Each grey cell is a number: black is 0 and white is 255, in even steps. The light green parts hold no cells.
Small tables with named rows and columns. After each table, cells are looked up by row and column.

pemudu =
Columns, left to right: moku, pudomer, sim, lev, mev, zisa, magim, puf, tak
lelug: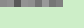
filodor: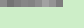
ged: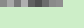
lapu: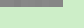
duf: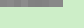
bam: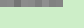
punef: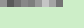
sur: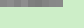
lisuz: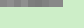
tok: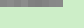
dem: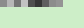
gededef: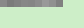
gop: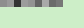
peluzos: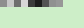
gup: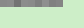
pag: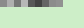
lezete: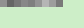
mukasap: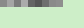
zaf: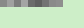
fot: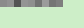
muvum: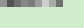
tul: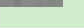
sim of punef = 115
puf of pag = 140
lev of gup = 140
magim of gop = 169
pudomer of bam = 138
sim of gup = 115
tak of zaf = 142
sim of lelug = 89
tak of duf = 136
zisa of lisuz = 123
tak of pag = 145
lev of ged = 175
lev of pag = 183
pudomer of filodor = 116

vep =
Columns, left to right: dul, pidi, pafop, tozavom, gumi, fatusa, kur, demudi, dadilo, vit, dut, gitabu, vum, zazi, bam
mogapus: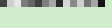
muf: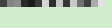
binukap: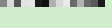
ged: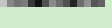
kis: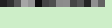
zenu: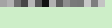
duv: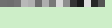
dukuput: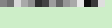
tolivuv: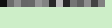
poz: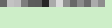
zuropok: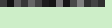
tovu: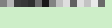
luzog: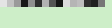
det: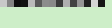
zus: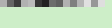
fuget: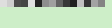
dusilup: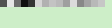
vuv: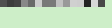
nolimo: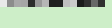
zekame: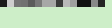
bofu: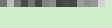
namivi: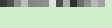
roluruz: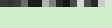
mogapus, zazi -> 165
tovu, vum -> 195
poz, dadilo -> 218
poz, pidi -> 195
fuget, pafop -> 76
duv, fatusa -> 109
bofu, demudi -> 141
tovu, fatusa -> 110
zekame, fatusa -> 120
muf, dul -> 65
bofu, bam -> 210
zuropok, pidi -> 18

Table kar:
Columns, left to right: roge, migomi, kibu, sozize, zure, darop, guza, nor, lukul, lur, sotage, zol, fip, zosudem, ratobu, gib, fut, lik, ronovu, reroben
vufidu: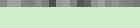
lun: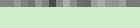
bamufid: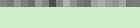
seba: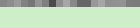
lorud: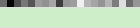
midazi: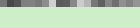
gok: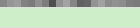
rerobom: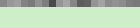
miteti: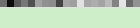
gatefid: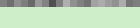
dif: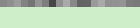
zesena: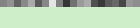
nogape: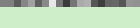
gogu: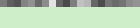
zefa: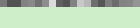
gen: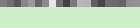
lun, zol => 110
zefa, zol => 200
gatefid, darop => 154
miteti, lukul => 68
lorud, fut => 124
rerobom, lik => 140
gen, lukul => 110
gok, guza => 125
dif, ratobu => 169
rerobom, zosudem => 148
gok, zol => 97
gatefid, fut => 145
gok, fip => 102
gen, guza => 138
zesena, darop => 91
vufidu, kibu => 159

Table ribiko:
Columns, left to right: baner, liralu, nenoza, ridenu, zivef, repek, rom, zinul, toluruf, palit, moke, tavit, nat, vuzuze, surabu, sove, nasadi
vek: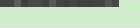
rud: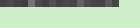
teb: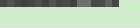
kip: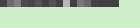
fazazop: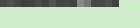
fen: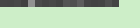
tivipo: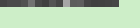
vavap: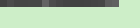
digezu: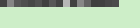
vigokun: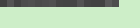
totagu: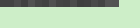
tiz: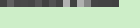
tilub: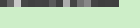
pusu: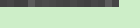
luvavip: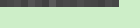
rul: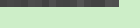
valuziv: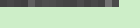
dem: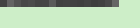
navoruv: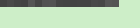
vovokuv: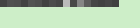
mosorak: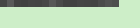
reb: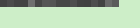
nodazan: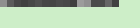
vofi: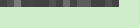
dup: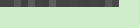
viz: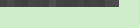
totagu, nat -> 64
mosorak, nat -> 68
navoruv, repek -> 69
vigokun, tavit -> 83
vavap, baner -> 66
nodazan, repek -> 79
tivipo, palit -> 166
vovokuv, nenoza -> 78
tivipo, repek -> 72
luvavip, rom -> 65
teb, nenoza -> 70
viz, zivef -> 70
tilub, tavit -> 114
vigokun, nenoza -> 66
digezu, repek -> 80
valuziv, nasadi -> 74
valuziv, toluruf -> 72
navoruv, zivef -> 84
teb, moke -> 65
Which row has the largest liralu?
digezu

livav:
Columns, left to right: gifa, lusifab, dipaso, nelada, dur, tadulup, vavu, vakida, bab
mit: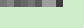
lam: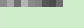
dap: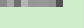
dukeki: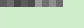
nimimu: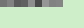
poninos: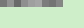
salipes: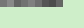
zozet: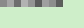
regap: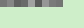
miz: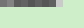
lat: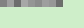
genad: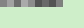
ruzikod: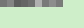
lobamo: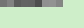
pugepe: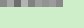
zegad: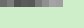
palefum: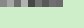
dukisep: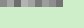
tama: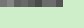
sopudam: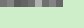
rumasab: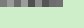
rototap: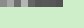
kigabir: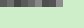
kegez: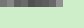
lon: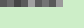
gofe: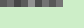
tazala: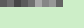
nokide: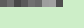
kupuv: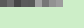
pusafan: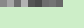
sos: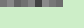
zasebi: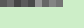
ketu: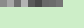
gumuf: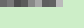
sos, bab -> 108
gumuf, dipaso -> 79
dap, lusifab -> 167
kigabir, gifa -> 91
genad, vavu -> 105
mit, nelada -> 102
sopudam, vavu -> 111
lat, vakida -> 151
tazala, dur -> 112
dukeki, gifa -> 93
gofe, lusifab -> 108
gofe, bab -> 117
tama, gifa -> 118
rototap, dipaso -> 111
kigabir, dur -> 106
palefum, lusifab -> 166
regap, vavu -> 150

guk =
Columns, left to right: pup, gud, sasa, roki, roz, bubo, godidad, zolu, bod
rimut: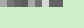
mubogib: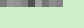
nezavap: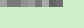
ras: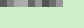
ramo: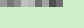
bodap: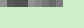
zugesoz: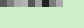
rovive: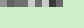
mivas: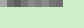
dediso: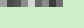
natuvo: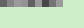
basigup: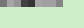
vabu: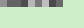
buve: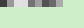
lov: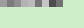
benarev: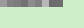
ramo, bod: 111
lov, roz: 187
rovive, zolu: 59
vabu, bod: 105
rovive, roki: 113
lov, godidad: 197

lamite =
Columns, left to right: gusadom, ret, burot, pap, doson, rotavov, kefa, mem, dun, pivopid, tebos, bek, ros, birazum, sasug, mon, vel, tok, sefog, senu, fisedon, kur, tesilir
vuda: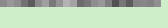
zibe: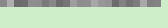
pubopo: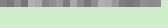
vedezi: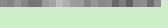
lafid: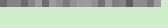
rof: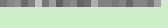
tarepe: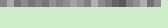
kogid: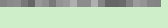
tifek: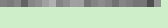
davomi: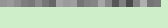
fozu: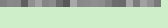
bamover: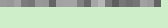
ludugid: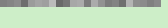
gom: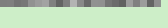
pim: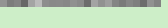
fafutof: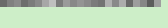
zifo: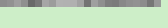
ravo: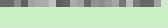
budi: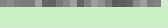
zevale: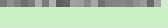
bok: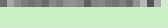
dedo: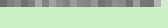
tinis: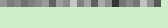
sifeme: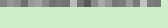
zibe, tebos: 157
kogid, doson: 101
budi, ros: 127
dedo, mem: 161
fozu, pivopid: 88
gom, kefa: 162
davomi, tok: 128
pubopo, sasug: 176
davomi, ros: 129
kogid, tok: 106
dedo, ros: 132
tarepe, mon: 121
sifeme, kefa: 138
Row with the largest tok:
fafutof

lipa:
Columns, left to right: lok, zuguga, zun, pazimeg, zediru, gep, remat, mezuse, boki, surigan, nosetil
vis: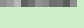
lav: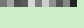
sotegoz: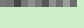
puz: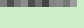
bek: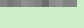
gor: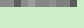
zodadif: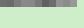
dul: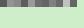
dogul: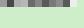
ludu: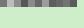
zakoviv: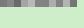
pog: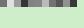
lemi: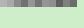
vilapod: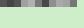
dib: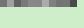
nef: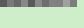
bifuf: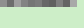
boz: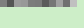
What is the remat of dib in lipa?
171
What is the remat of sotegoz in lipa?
87
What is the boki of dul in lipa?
106
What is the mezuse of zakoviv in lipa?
173
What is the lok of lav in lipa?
119
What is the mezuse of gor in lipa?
143
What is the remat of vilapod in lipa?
72
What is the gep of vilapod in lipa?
121
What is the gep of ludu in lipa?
104
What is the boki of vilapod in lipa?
169
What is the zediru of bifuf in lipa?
117
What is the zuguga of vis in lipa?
157
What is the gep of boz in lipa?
122
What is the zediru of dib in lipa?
136
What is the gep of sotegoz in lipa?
120
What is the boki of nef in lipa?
128
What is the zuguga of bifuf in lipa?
109
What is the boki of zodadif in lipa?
147

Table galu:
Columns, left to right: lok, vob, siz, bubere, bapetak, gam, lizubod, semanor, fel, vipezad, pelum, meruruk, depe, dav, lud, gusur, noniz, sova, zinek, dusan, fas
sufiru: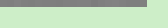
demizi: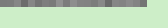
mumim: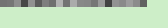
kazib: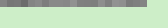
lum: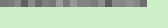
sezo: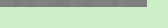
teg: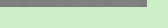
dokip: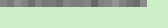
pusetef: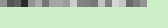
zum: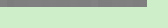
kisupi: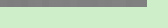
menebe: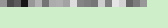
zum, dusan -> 126
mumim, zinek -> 157
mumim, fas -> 97
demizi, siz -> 134
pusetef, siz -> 97
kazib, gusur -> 128
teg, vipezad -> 127
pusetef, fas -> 148
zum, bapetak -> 128
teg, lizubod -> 127
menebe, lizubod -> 116
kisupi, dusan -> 128
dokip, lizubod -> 119
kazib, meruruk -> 128
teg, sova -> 128
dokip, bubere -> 129
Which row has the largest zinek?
mumim

